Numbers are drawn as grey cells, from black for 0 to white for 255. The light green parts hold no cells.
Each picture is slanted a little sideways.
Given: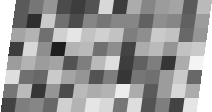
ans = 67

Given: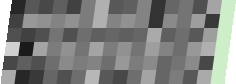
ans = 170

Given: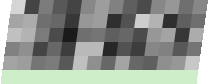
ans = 164

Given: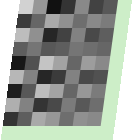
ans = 52

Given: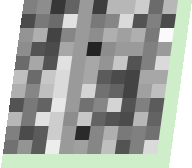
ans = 113

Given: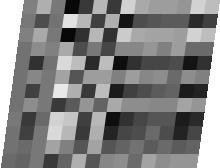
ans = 106

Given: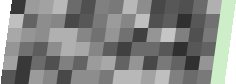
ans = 87
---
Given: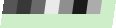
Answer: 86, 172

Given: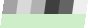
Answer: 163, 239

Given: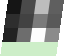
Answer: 21, 139

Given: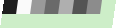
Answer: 31, 140

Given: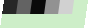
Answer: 39, 209

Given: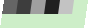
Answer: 101, 195
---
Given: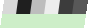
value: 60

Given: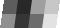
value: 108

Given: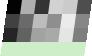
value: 229

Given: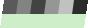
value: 193

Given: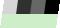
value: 103

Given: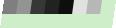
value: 225

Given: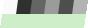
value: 78

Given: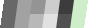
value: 225

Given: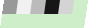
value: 22
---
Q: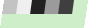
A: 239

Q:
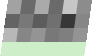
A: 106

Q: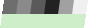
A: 138

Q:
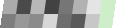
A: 74

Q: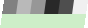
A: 185

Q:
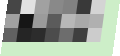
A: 226

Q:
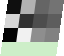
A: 178
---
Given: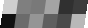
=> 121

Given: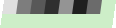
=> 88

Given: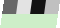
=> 19

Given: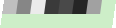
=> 235

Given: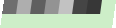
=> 95

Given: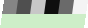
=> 199

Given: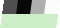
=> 175

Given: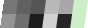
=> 84

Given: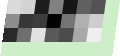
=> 28
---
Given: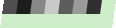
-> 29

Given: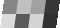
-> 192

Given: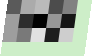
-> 171

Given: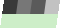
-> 119

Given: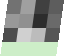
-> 160

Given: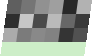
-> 117
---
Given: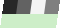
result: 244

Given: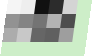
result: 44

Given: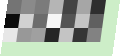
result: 166

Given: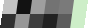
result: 115

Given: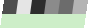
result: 108

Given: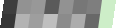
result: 119
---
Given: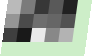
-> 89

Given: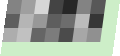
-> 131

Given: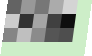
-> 171

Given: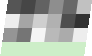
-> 104

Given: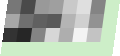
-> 223

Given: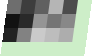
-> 181
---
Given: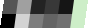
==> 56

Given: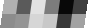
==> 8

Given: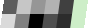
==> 178

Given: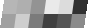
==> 220

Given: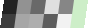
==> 223

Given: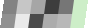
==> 61
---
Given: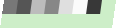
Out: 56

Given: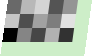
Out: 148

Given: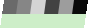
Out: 10

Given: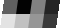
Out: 36

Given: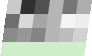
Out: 173

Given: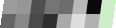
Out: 10

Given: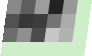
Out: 151

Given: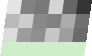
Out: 53

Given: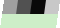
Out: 200
